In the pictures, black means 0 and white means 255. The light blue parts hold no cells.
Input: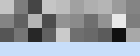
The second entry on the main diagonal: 97
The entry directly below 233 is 16
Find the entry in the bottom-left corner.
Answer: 85
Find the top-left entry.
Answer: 197
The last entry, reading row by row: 168
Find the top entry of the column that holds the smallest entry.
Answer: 155
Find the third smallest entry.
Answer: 69
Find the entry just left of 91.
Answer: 105
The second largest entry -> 203

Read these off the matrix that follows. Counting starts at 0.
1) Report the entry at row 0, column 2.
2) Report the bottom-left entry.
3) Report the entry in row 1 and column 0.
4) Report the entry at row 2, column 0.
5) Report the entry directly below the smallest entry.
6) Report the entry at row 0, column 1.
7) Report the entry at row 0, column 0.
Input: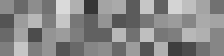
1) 141
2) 126
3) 84
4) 105
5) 97
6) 105
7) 141

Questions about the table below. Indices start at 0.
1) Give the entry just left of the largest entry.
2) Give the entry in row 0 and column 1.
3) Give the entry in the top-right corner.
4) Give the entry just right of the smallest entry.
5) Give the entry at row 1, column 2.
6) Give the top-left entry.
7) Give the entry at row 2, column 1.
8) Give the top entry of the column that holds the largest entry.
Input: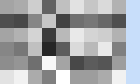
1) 127
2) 171
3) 178
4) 92
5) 134
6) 164
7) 178
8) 192
